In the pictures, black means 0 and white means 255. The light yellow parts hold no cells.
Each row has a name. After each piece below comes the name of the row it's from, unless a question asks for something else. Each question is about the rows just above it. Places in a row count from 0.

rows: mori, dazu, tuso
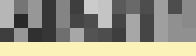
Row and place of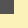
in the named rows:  tuso, 6
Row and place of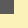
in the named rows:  mori, 8
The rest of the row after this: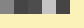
[167  69 159 144 138]
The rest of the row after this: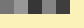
[203 196  90 105  77 159  77 138]
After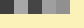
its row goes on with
[144]

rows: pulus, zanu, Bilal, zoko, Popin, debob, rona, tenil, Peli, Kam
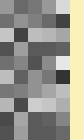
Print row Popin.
[112 133  82 139 231]
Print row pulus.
[152 105 119 152 217]
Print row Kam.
[ 82 158  90  90 105]
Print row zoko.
[ 82 158  90  90  97]
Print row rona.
[119 127 146 166 189]

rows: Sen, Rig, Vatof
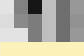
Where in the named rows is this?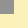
Rig, 5
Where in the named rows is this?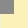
Rig, 1
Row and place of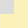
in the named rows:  Rig, 0
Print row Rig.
[220 138 124 190 110 146]

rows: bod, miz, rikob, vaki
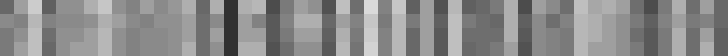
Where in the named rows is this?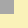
bod, 42
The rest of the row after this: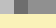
[159 183 144 130 138 138 144 159 110 159  49 159 159  89 122 159 159  96
 175 122 204 130 183 104 159  89 191 110 110 110 175  89 138 130 122 183
 175 159 144 110  89 122 175 110 159  96]
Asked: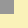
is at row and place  bod, 12
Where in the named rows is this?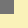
vaki, 25

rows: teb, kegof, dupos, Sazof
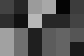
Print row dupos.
[161 112  31  92 100  85]
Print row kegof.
[ 45  17 184  39  39  67]
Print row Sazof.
[161 112  31  92 100  25]
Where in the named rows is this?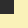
kegof, 0

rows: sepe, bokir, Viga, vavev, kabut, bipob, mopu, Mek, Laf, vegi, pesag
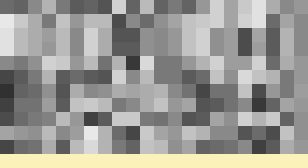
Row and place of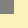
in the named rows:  Laf, 3
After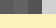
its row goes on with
[ 99 186  99 121  99 151 209 164 201 225 172 137 151]
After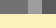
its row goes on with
[194 201 186 121 137 172 194 151 164  84  91 114 137  56  99 164 151]
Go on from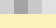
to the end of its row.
[172 137 151]
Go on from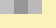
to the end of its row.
[186  76 137 107 144 164 194 201 209 164 209 225 107 164 137]
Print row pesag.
[ 70 107 114 172  91 186 217 179 121  99 194 186 144 164  99 107 114 137
  64  91 172 151]

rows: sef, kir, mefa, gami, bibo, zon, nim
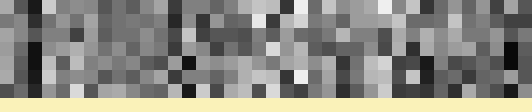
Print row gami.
[156 107  17 141 156 176 149 114 141 100 135 121  59 156 135  65 114  86
 121 217 149 182  93  79 100 100 141  73 176  47 170 135 156 164  93 141
   9  93]
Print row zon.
[170  86  25 203 128 141 135  86 114  93 135 164  59 128 128 100 128 176
 196 188  53 239 107 164  73 121 182 188  79 196  33  93 107  59 100 107
 156  86]

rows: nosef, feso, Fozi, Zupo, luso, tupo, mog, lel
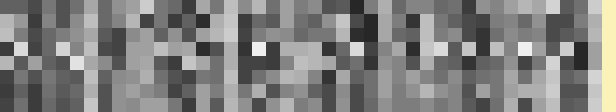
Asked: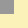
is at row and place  feso, 1
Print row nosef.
[ 97  97  74 119  82 112 167 105 145 160 204 119 105  60 167 119 190 139
 182 112 160 125 139  82  90  39 125 175 105 132 132 105 112  60 145 132
 160 182 167 211  90 112 204]
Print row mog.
[ 60  97  60 112  90 105 175  82 145 160 139 125  67  97 160 125 175 119
 175  82 132 145  97  74 139  74 112 160 125 145 182 145 132  82 160 119
 160 175 175 204  82  82 197]
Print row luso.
[182  90 160  97  82 226 167 139  82 160 167  90  60 197 167 112 175  67
  67  60 132 190 182 167  90 112  52 145 132  82 175 105  97  52  97 105
 145  67 119 211  74  39 160]

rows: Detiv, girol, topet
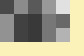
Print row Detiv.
[ 73 139  89 153 225]

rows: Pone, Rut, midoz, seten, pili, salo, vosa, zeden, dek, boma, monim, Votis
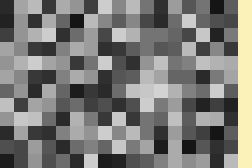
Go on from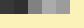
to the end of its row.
[ 48  56  93 116  86  93 186  63 135  56]
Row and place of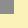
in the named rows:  Votis, 13
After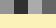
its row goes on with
[ 21 186 135  93 135  71  42 108 205 101  79  71]
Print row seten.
[164 135  56  48 129 171 156  48  56  93 116  86  93 186  63 135  56]

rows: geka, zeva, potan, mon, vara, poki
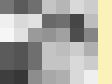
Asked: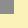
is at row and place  poki, 2
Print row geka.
[117  91 111 196 182 217 204]
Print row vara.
[ 91  84 111 196 196 217 204]
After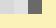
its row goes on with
[111  70 189]
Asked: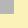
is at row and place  geka, 4

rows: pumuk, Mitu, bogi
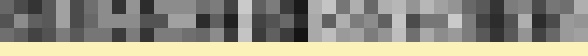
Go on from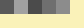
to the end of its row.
[ 52 148  44 140 140 140 111 124  67 202  96 124  60  26 175 196 118 175
 104 175 183 148 183 161 148 104  89  52 124 132  75 118 111 175]
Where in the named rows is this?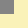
pumuk, 37

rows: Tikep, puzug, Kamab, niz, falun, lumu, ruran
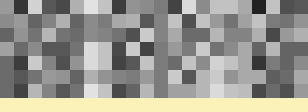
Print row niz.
[161 107 139  87  87 115 218 194  73 202  67 123 153 123 202 115 139 169
 100 182 100 100]
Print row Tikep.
[153  53 210  87  73 176 226 194  61 147 139 123  67 218 139 194 194 169
  34 194  80  87]
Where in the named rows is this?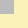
ruran, 17
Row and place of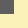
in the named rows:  lumu, 19
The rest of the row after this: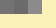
[131 115  80 202 131 169 107 107 182 131 131 176  73 153 176]
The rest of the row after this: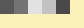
[100 182 123 161 161 182 218 194 188  73 107  80 153]

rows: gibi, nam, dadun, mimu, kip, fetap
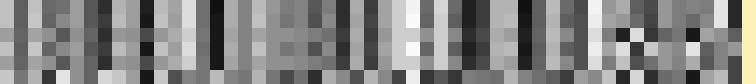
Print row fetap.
[198 118 179  54 228 144 100 213 198 157  24 198  80 130 118 186 130 118
 179 118  74 112  46 171 136  80 179 136  68 236  54  87  54 124 118 112
 179 130 112  94  60 157 136 192  40 213  46 106 118  24 163 186  68]
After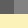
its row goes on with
[151]
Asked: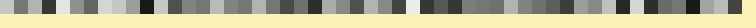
fetap

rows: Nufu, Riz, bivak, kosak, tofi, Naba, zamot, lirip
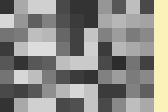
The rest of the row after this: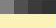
[169 183 169 163]
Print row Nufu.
[ 51 169 208 208  73  51  51 150  87 190  73]
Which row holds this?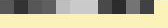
tofi
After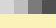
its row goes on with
[ 59  51 129 157 123 137]

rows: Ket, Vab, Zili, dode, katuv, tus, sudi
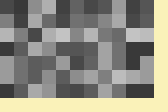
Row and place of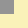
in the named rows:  sudi, 3
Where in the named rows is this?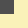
sudi, 4
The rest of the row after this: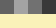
[155]
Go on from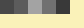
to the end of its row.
[57]
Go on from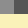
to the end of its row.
[ 85  92 163 113  57  57]
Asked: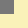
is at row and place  Zili, 7

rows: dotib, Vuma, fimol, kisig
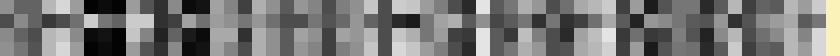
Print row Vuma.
[ 77 138  99  57  77 112 203 118  99 203 203  49  64 162 112 156 144 118
 150 112  77  77 118  84 105 150  99  77  42  27 118 162 175  91 144  71
  91 118  49 118  49  64 112 169  91  35 150 138 118  91  84 150  49  84
 138 156 169  91 118]
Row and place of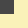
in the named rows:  Vuma, 35
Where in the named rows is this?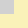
kisig, 43
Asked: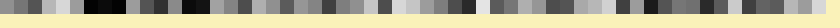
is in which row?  kisig
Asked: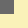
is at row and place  Vuma, 24

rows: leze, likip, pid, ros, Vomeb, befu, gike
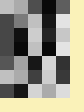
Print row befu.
[192 171  64 205  57]
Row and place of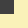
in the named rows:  befu, 2
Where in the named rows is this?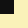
pid, 1
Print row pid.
[ 71  16 205  36 199]

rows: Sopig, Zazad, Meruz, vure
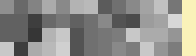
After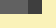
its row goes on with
[105 118  97 112 137  83  75 156 163 215]
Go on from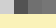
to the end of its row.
[137 124 200 149 124]
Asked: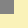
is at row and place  Sopig, 2

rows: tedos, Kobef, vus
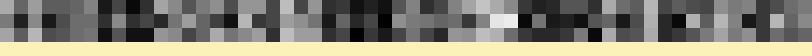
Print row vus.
[164  93 182  77  85 109 116  17  85  17  17 149 137  70 101 170 116 137
 157  48 189 157 157  48  70   1  56  25  70 116  70  40 149 143 189 176
 109  56  40  40  56 122   9 170  77  85 170  40  56  85 122 164 122 143
  56 109  85 101]
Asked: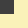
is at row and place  Kobef, 15

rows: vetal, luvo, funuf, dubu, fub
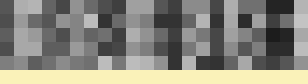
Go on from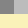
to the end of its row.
[ 51 106 146 126  51  51 100 180  51 168  44 160  63 112 195]
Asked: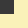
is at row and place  fub, 14
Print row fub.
[126 139  94 112 139 120 112 188 120 188 180 146  51 180  57  51 100 168
  78  63  86 146]

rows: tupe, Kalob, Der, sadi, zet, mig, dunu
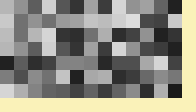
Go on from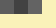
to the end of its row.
[ 60  99 139  46 175  26]
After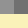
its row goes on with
[154 161 195 188 207 221  72  66 201]
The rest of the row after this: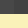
[201]
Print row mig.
[125  79 139 113 195  33 168 175  46  60 105 139 119]
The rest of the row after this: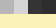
[113 175  46  66 146  33  52]
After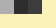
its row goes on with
[105 139 119]

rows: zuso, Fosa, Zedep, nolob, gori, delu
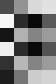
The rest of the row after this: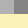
[155]
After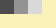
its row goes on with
[225]
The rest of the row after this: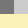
[210]
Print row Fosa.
[246  43   9  89]
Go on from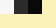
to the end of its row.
[89]

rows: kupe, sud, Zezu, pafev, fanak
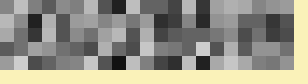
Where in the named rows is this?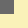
pafev, 8
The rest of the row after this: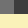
[76]
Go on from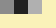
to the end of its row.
[ 83 155 161 133 155 119 155  47  61 133  41 147 155  99  99  54  83]

